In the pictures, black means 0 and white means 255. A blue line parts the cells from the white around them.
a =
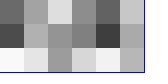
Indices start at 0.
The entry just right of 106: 163
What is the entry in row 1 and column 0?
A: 76
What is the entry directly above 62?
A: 98
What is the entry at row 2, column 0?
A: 249
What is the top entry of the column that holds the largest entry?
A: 106

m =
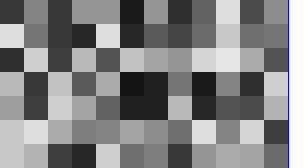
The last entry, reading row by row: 106
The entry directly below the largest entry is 133
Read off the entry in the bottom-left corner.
200
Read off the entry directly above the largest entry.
200
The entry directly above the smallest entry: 193
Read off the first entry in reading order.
55
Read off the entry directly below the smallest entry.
32
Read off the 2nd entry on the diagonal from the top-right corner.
112
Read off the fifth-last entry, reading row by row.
55
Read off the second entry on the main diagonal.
118
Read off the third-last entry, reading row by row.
171
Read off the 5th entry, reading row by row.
149
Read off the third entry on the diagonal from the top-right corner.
230
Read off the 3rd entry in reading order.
55
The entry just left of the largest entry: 214
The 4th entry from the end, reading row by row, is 149
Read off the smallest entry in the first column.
47
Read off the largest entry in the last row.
207
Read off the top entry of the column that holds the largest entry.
222
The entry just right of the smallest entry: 32
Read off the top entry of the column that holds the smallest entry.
26
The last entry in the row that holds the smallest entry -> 207
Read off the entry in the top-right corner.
141

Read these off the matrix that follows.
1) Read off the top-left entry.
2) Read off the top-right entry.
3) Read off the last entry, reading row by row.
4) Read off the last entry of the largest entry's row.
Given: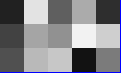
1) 33
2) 46
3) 123
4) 207

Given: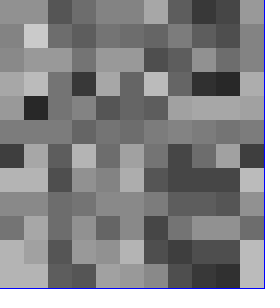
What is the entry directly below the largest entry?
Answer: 153
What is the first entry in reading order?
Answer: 145
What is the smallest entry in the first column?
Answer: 62
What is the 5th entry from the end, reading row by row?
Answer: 137
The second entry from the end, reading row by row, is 48
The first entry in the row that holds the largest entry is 131
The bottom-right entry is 187
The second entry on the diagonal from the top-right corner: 78
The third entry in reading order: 85
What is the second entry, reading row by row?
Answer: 145
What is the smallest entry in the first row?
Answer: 56
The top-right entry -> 153
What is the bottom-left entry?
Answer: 180
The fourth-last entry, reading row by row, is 78
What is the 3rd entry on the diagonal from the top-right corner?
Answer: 145
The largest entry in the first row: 167

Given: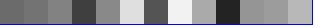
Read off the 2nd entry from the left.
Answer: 115
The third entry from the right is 149
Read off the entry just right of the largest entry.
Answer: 170
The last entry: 184

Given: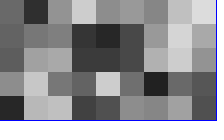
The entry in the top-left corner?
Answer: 105
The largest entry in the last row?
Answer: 192
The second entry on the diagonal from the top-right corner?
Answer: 213
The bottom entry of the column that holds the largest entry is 80
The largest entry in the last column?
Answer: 220
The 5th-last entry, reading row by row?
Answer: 80
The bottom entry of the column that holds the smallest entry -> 134
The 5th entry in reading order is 141
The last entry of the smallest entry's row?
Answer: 86
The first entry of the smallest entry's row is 141
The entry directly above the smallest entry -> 177
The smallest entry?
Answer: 33
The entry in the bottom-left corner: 39

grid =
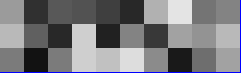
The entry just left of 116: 228
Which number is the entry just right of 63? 40
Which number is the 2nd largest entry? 221
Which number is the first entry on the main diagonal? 155
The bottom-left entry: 123
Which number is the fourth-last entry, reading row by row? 139
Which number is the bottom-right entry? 162
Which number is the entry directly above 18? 96
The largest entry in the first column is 185
